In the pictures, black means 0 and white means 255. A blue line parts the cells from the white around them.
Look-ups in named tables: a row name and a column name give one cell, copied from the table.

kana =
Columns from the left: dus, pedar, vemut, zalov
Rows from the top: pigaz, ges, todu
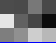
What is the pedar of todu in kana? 144
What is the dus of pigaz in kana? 76
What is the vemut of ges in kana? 69
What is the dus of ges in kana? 229
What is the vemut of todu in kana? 206
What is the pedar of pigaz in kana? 74
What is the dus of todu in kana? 126
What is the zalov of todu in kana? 184
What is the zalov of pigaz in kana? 73
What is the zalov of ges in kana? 12
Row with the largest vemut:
todu

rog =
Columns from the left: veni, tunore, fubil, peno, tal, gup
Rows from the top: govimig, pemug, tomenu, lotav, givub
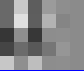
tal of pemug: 133
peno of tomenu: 141
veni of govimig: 105
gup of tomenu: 139
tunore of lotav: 107
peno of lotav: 118
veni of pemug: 105
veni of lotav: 69
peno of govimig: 155
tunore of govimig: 201
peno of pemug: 179
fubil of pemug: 94

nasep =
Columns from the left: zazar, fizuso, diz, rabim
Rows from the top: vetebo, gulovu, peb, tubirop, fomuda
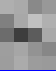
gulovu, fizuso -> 168
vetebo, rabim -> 152
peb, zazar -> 108
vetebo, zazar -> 175
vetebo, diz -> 137
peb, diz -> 92
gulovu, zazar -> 128
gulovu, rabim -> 176
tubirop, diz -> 147
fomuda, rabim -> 154
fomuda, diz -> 156
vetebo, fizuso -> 170
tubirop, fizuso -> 166

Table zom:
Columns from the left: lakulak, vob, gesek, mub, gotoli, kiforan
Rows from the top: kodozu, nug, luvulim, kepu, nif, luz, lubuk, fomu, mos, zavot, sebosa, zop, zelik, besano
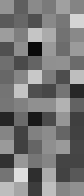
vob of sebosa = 64
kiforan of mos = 63
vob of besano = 166
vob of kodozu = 95
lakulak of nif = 111
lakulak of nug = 90
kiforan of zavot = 65
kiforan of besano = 144
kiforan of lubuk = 39
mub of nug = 137
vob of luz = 134
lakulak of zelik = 116
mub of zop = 133
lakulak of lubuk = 116
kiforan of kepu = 155
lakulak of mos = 37
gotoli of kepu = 108
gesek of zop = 118
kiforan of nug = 213
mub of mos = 75

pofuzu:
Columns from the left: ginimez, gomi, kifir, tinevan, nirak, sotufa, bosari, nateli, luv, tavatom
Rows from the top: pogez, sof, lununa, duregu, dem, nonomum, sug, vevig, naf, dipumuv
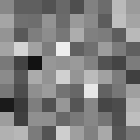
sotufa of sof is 154
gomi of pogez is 95
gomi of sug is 76
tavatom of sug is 159
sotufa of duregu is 96
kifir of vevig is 126
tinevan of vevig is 81
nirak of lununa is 119
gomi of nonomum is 87
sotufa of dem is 154
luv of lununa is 93
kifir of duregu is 162
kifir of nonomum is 171
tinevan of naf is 143
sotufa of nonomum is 149

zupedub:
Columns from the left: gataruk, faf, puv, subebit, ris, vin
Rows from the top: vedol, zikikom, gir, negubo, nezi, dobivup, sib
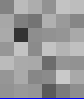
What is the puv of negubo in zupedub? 139
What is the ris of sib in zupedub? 123
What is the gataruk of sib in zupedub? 147
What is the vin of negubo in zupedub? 192
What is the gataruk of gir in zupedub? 170
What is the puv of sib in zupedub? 150
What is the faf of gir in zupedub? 51
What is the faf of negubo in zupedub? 195
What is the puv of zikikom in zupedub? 116
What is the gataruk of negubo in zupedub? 150
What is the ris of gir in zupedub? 149
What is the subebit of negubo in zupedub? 195
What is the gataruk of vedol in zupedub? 130
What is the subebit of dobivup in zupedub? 139
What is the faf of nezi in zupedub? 170
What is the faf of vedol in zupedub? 187

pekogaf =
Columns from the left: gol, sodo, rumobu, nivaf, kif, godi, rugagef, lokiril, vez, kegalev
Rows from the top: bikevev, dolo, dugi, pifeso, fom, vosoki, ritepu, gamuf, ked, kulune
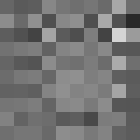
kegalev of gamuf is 85
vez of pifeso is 89
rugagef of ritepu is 135
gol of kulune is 111
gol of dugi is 93
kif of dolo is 136
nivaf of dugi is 164
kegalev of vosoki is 91
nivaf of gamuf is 100
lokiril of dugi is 67
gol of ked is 130
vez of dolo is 81
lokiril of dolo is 169
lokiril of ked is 124
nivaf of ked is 109

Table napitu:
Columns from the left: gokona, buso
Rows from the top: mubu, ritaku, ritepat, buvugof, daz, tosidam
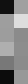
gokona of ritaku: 158
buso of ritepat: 139
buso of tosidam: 152
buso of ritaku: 221
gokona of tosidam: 12
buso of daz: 139
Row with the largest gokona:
buvugof

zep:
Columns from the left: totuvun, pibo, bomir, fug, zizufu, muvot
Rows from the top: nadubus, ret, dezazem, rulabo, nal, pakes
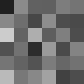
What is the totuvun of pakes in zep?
186
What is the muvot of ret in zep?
74
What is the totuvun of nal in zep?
117
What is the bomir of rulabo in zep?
44
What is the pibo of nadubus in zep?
139
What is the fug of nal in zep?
124
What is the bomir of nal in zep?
83
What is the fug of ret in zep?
141
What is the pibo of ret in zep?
110
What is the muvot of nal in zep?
114
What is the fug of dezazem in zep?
94
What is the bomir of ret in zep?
71
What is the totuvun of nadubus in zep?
32
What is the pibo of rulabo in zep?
114
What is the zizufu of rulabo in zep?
74

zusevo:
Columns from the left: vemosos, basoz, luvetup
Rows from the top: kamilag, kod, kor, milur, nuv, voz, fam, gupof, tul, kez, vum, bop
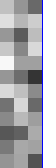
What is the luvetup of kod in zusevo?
205
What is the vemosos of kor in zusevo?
151
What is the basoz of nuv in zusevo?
160
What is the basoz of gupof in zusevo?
215
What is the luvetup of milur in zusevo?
217
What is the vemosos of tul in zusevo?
137
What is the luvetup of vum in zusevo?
162
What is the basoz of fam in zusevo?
191
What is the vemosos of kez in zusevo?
87
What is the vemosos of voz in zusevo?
150
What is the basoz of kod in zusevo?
182
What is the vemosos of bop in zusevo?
148

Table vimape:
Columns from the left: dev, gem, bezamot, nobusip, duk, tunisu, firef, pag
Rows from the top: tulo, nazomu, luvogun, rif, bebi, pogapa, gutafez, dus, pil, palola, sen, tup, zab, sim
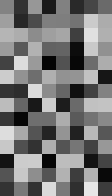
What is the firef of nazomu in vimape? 203
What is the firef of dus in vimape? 193
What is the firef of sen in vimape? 66
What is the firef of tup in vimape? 18
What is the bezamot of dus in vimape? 24
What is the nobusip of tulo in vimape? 26
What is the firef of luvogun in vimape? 224
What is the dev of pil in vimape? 54
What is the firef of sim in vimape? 231
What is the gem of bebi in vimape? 220
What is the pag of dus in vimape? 195
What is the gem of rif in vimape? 89
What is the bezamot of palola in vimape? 84
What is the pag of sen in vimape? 152
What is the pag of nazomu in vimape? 172
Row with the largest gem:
bebi

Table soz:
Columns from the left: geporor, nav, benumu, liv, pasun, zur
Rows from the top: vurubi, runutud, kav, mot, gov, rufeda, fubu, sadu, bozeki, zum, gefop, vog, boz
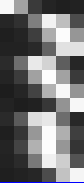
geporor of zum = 31
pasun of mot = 225
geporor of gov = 43
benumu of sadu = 33
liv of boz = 76
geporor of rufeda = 36
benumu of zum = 151
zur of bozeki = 40
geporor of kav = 31
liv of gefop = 253
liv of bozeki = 231
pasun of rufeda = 162
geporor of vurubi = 248
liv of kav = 173
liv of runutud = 242
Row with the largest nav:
vurubi

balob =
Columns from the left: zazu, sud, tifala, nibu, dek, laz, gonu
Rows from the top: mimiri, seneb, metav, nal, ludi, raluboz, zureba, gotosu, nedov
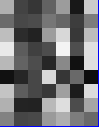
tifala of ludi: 77
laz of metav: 56
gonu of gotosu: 166
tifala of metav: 34
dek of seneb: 102
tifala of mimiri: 54
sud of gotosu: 35
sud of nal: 92
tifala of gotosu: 34
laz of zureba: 28
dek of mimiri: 156

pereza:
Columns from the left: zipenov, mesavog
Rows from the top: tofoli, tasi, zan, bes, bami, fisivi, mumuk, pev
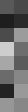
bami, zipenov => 167
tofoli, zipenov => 89
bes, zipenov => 205
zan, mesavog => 156
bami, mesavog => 91
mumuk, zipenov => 35
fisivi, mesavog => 135
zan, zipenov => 75
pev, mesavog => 135
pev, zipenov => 151
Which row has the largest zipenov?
bes

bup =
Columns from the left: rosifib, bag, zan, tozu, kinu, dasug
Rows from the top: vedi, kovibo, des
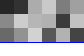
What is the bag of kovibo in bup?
205
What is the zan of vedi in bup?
172
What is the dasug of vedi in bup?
160
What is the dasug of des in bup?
68
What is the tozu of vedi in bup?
201
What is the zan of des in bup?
210
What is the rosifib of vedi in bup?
38
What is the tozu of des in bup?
88
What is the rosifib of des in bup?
105
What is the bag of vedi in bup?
50
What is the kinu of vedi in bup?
125
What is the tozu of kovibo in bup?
177
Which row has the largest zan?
des

